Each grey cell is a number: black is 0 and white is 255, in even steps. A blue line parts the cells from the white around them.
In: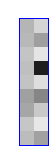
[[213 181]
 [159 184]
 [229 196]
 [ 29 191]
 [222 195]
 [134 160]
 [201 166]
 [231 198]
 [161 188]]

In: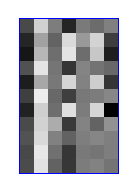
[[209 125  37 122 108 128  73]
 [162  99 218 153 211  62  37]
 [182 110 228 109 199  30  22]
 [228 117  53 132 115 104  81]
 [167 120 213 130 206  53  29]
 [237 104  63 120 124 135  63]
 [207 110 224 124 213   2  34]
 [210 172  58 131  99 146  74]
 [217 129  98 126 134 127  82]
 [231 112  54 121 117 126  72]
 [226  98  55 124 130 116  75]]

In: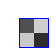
[[206  80]
 [ 46 200]]

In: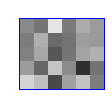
[[117 229 123 171 155 137]
 [174 107 116 157 154 125]
 [167  87 117 163 176 129]
 [102 197 140  47 115 156]
 [191  73 160 194 124 212]]

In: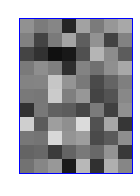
[[123 134  37 162 123 151 168 145]
 [ 67 122 164  94 146  66 130 129]
 [ 49  16  24  80 181 140  92  68]
 [142 127  46 131 112 143 168 122]
 [132 198 148 121  74 100 127 131]
 [119 203 127 151  68  83 136 121]
 [120  97  92  70 123  64 144  50]
 [ 91 158 143 219  81 167  54 207]
 [116 216 148 158  74  90 142 119]
 [104  59 100 121 104 147  57 100]
 [134 152  26 184  48 175 134 114]]

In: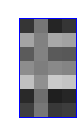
[[118  37  53  53]
 [129 168 162 164]
 [130  90  88  91]
 [126 137 132 141]
 [144 202 196 192]
 [110  31  38  41]
 [119  56  61  63]]

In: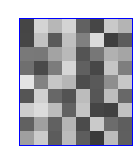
[[212 183 212  97  70 201 180  69]
 [194  90 192 128 218  62  92  70]
 [120 163 185  84 119 177 165 121]
 [ 74 124 214  96  71 197 126 111]
 [130 198 182  77  89 142 199 228]
 [208 103  83 188  86 190 104  85]
 [220 188  98 196  69  65 193 206]
 [160  97 181  75 202 108  94  97]
 [204  92 187  93  58 188  95 159]]
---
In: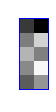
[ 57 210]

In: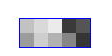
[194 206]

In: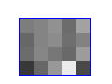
[125 132 119 235]

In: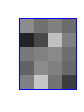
[140  72 137 105]

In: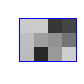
[202 159 153]

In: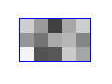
[206 117  88]

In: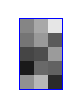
[133 153 155]

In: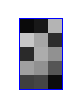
[ 10 166 145]
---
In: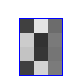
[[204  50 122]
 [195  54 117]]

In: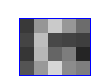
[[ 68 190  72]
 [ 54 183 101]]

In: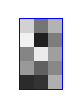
[[241  32 125]
 [133 235 159]]

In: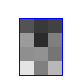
[[155  43 127]
 [143 146 117]]

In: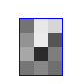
[[147 235  85]
 [167  43 126]]

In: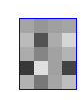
[[187  83 172]
 [172 133 162]]

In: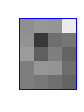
[[147  56 111]
 [155  95 126]]

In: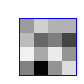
[[188 103 126]
 [241 169 235]]
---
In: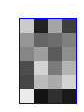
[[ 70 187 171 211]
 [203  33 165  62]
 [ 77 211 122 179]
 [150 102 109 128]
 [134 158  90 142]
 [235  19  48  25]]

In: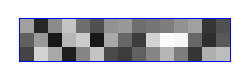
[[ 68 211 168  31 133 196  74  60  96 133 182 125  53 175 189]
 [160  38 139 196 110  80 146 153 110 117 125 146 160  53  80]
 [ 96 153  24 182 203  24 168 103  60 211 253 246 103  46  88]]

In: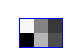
[[  0 181  78]
 [247 131  56]]

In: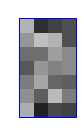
[[144  94 186 124]
 [150 192 179  80]
 [110 110 158 138]
 [ 87 150 130 138]
 [124 166 102  94]
 [173  33  73  66]
 [179  47  66  80]]

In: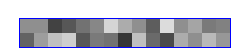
[[ 99 157 192 206  87 122 114  53 192 106  74 172 143 185 151]
 [143 143  66  87 114 135 213 172 143  93 220 143 165 122 129]]

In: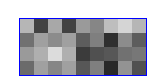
[[154 175 220 175  59  80  87 113 119]
 [182  66 168  66 154 134 190 213 182]
 [113 160 140 160  93 127  47 140  93]
 [107 160 134 160  87 127  40 147  80]]

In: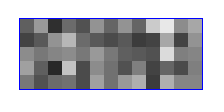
[[ 67  89 147 183 107  89  75  89  60  67 167  67 147]
 [140 120 133 140 120 153 120  95  89  81 219 127 133]
 [120  81 107 113  75 160 113 153 175  60 175 133 133]
 [ 95 153  47 107  81 147 101 147 101 203 232 140 167]
 [160  95  40 195  75 140 113  81 127  67 101  75 127]]

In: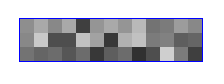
[[142 169 136 169  63 149 169 149 185 115 123 156 136]
 [115 101 108  86 108  56  94 108  49  78 207 123  63]
 [136 201  78  78 193 162  56 177 193 123 129  94 101]]

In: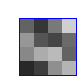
[[136 172 186  99]
 [ 40  61 143 180]
 [ 99  54 121 207]
 [151  85  69 106]]
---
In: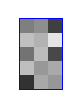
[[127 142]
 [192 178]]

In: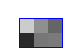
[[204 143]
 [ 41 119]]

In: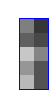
[[127  54]
 [ 96  72]]

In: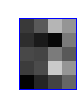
[[57 89]
 [45 26]]

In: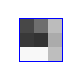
[[ 71 110]
 [ 57  51]]

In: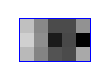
[[192 136]
 [208 142]]

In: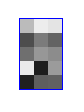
[[187 237]
 [ 77 123]]

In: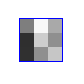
[[126 248]
 [ 47 205]]
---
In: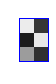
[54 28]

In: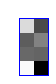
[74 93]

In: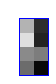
[ 45 223]

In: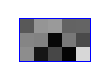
[100 120  71]

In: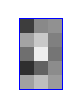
[145 201 111]

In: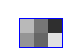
[ 47 102]
